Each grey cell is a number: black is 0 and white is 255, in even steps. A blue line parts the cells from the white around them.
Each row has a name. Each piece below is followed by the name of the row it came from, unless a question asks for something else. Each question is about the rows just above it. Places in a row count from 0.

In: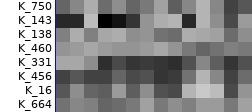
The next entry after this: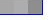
[148]
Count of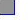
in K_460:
4

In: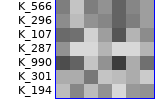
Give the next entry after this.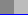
[146]
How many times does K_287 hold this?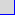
4
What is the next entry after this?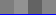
[158]
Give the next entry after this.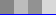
[152]
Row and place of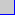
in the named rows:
K_301, 6
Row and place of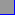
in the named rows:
K_194, 5
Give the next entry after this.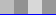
[146]

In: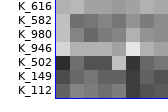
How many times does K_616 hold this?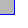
1
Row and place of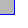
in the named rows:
K_616, 1
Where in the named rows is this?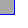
K_616, 7
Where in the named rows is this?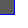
K_112, 7
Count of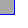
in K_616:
1
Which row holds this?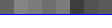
K_112
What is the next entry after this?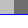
[118]

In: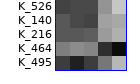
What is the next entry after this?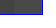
[148]
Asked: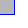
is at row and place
K_495, 4
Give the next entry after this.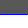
[94]
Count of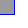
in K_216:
1

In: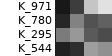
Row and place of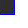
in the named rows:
K_544, 1
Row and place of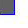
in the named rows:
K_780, 3
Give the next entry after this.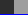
[144]
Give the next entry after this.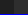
[158]
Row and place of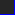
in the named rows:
K_780, 0

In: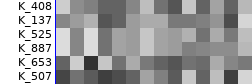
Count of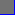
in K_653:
2
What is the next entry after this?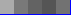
[107]
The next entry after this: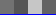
[163]
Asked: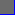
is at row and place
K_653, 10

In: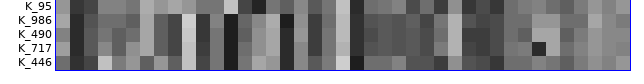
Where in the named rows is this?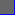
K_986, 13
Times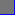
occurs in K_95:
6
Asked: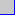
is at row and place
K_490, 9
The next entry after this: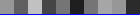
[136]
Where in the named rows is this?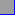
K_717, 0
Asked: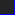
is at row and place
K_95, 14
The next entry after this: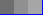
[43]

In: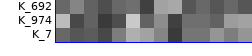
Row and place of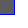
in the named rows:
K_7, 2
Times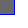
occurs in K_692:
4

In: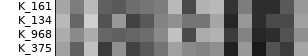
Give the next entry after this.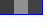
[89]
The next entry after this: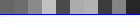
[45]

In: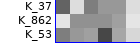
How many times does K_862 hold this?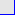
2
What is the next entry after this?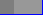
[221]
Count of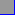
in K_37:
2

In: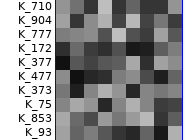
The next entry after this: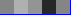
[119]
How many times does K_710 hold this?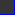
4

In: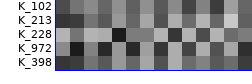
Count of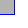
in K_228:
5
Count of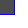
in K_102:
1

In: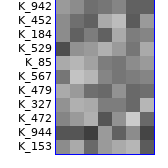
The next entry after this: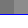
[154]
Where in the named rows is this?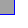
K_85, 2

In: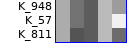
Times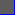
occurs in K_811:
1
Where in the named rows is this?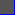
K_811, 1

